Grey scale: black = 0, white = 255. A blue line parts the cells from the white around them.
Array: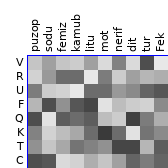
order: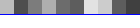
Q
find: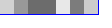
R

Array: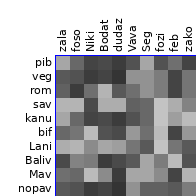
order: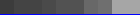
pib
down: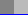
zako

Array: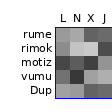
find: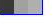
vumu
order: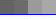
rume
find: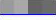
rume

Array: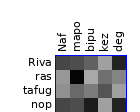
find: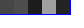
nop
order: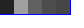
Riva
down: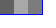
bipu

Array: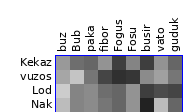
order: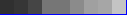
vuzos
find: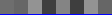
Kekaz
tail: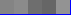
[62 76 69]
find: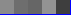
Lod
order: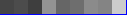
Lod

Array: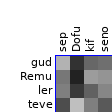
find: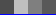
teve
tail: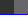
[111]
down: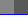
seno
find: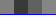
ler

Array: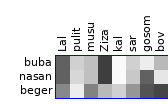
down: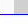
kal
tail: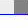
[185 208 150  83  69]
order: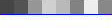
beger
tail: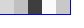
[ 97 230]
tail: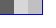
[ 62 250 200  97 230]
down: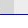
pulit

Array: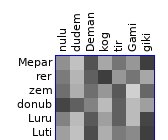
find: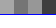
Mepar
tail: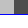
[174 123 138  62]
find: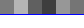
rer
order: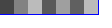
Luru
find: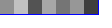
Mepar
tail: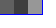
[117 167]

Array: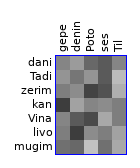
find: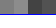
zerim
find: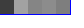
kan
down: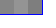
gepe
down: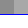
ses
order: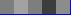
livo
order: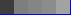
kan
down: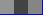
Poto

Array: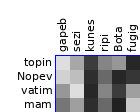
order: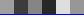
vatim
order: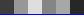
topin
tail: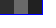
[202]

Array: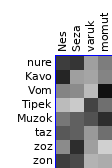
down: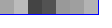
varuk
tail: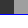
[125]
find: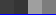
nure
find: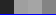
Kavo
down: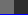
momut

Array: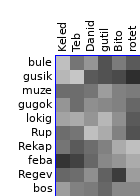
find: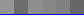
gugok
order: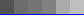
Rup
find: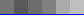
Rekap
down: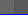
rotet
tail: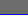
[117 157 129 123]
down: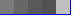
rotet

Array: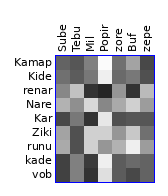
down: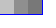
Tebu
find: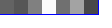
Kamap
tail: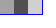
[208 150 200 112]
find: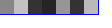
renar
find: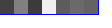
kade
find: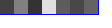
vob

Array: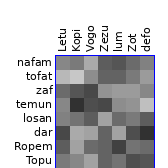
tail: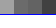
[115 107]
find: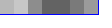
tofat
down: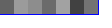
lum
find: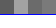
losan
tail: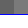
[155]
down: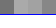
Kopi
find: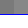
Topu

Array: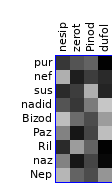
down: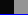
dufol
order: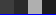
nef
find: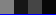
naz
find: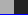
sus
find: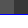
nadid

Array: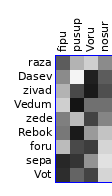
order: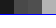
zivad
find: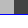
zede
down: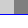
fipu
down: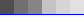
nosur
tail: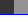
[225]
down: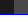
pusup
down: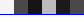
pusup

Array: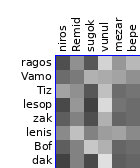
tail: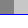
[177 101 108]
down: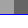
mezar
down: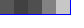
sugok

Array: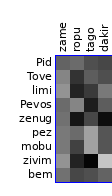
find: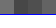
bem
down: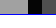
tago
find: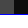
zenug
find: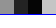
zivim
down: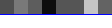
dakir
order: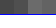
Pid

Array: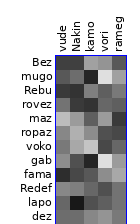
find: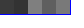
Rebu
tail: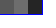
[223 161]
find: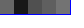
lapo
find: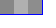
ropaz

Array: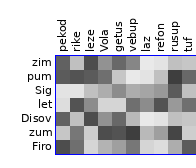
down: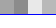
laz
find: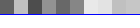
zim

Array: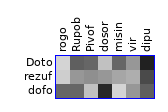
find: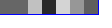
dofo
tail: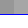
[174  74]
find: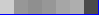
rezuf
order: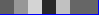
dofo
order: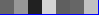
Doto
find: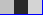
dofo

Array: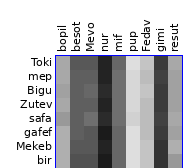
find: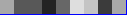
Toki
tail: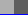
[ 88  27 103 222 188  59 161]

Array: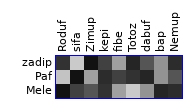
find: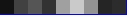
Mele
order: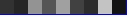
Paf
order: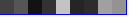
Paf
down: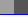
Zimup
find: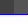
Mele

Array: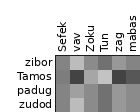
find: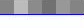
zibor
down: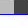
vav

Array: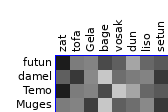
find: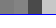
Temo
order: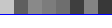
Muges
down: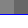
liso
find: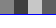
Muges
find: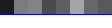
futun
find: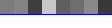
Muges
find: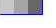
Temo

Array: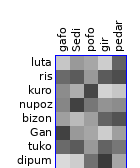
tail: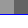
[119]
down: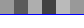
Sedi
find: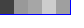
Gan
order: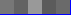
tuko

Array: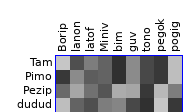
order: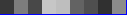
Tam
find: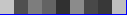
Tam
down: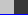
Borip

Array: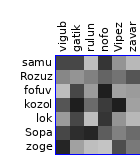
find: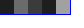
kozol
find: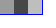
lok
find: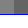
Rozuz

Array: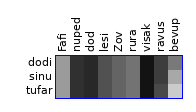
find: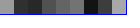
sinu
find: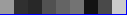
tufar

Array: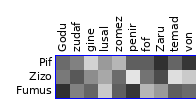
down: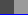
Zaru
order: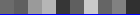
Fumus
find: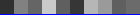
Fumus
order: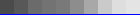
Zizo

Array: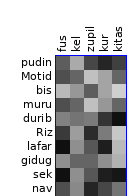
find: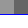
muru
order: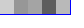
bis

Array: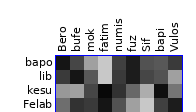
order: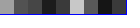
lib
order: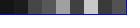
bapo
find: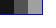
Felab
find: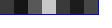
lib
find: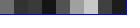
Felab
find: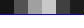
Felab
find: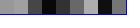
kesu

